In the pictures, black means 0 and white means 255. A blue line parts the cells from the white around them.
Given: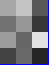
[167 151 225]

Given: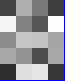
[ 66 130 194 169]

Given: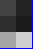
[66 26]

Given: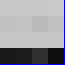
[200 195 198  15]

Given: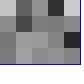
[196  72 155 145]

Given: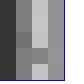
[ 52 127 195 149]

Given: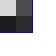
[216  44]
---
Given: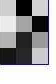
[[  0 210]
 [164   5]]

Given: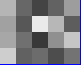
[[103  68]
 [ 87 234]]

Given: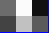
[[251  17]
 [193  91]]

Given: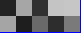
[[166  48]
 [ 30 106]]

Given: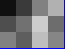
[[ 58 129]
 [113 204]]

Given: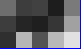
[[61 65]
 [37 31]]

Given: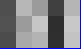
[[183 155]
 [155 198]]

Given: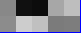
[[ 16  12]
 [205 192]]

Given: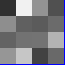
[[241 147]
 [ 96  91]]
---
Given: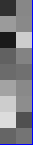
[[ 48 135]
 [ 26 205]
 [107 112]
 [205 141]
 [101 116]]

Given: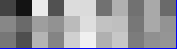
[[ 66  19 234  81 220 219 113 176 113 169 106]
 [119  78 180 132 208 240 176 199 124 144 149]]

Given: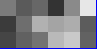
[[123  90 103  51 138 231]
 [ 69  97 115 185 201  98]]

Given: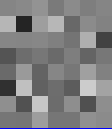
[[133 137 147 122 139 126 133]
 [134 133 135 128 116 175  66]
 [106 154  99 134 119 160 129]
 [143  81 198 108 142  80 142]]

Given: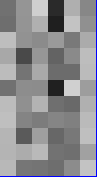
[[113 149 207  42 175 135]
 [190 146 139 154 121 171]
 [188 116 169 108 108 187]
 [188 144 179 111 105 176]
 [181  90 159 103 120 191]
 [184 118 116 110 140 195]]

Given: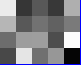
[[235  54  88  56 175]
 [109 157 158  77 252]]

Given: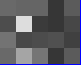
[[105 101 101  54  91]
 [115  72  76  80  64]]
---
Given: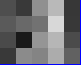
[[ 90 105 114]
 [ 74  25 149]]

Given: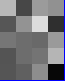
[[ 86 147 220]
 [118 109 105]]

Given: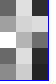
[[160 212 220]
 [255 180 110]]

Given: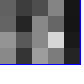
[[100  37 136]
 [148  89 137]]

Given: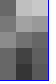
[[120 162 153]
 [140 114 102]]

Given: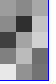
[[139  47 195]
 [ 64 164 209]]
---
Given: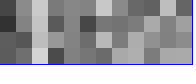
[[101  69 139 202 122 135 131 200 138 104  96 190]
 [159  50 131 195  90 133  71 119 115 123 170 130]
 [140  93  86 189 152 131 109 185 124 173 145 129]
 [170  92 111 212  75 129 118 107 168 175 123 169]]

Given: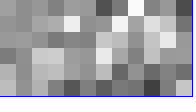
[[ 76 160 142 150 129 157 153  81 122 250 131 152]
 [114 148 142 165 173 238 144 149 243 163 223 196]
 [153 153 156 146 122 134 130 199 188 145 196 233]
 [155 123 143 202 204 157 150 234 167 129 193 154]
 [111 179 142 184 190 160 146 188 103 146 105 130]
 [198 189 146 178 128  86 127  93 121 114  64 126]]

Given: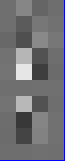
[[110 111 134 101]
 [113 111  91 119]
 [119 104  79 137]
 [110 114 182  82]
 [107 116 230  62]
 [112 111 111 112]
 [110 115 184  82]
 [113 109  56 133]
 [113 108  68 130]
 [111 110 110 112]]

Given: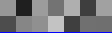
[[161 151  31 156 115 175  62]
 [111  77 134 144 195  63 112]]

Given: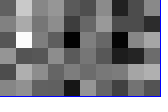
[[137  96 201 135 150  90  78 139  33  76]
 [ 44 129 170 118 141  61 103 153  76  76]
 [166  86 251 126  94   2 127 103   5 135]
 [108 149  84  87 141  90 118  87  29  36]
 [176  77 175 141 101 125 108 120 124 165]
 [ 83 134 145  97  96  22 149 101  65 115]]

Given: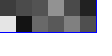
[[ 33  61  75  83 146  74]
 [ 79 229  19 105  89 128]]
